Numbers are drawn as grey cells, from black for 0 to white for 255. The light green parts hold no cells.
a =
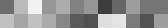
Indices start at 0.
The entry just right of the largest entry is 150
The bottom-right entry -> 157
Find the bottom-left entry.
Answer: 193
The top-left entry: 109
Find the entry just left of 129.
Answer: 172
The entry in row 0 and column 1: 186
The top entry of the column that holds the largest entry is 242

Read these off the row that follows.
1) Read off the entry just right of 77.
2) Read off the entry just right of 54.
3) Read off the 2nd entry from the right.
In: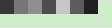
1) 198
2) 119
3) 92

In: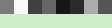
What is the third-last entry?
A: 43
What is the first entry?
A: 122
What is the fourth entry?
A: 102
